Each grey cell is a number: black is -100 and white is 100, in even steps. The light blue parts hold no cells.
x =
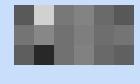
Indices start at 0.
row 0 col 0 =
-30
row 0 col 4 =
-17
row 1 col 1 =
6
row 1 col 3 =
-1
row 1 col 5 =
-9

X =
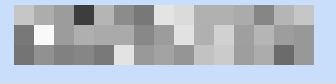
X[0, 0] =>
55
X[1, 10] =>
64
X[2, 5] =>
78
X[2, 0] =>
-9
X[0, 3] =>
-52
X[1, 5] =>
33
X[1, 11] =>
25
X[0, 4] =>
42
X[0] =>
[55, 36, 22, -52, 42, 10, -6, 79, 72, 39, 39, 34, 5, 42, 55]
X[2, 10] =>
59
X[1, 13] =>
23
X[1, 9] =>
38
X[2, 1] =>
14

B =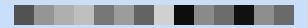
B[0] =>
-36
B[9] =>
8
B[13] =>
-17
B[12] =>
11

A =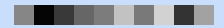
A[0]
5
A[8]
-60

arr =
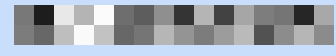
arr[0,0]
-6
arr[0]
[-6, -77, 82, 41, 97, -14, -27, 12, -59, 42, -48, 30, -2, -8, -70, 32]
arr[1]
[-3, -19, 49, 96, 52, -19, -8, 43, 16, -3, 22, 46, -36, 10, 43, 9]

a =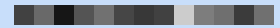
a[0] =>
-49
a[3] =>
-34
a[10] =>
-13
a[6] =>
-56

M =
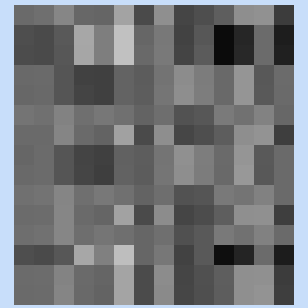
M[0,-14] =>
-17
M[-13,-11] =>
30
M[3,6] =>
-28
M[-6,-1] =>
-17
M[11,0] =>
-14
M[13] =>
[-16, -15, 3, -17, -21, 29, -41, 10, -46, -37, -26, 12, 13, -53]
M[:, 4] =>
[-21, -1, -1, -50, -50, -7, -22, -50, -51, -6, -21, -8, 0, -21, -22]
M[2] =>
[-40, -42, -32, 30, -1, 51, -18, -5, -47, -29, -91, -69, -16, -75]
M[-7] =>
[-18, -16, -33, -46, -51, -23, -28, -8, 11, -3, -18, 19, -31, -17]
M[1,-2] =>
-16
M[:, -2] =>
[14, -16, -16, -31, -30, 2, 15, -30, -31, 1, 13, 1, -16, 13, 15]
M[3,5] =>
-22
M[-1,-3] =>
12
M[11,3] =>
-14
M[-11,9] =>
-2
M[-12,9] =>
-3
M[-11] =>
[-19, -18, -33, -47, -50, -22, -27, -8, 11, -2, -18, 17, -30, -17]
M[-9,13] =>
-51
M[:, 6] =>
[-42, -20, -18, -28, -27, -22, -42, -27, -28, -22, -42, -20, -20, -41, -41]
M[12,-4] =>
-89
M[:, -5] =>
[-39, -32, -29, -3, -2, -32, -39, -2, -3, -33, -40, -30, -30, -37, -38]
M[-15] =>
[-17, -13, 5, -19, -21, 28, -42, 12, -46, -39, -26, 11, 14, -53]
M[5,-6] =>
-36
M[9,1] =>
-10
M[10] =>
[-16, -15, 5, -17, -21, 27, -42, 10, -46, -40, -26, 12, 13, -51]
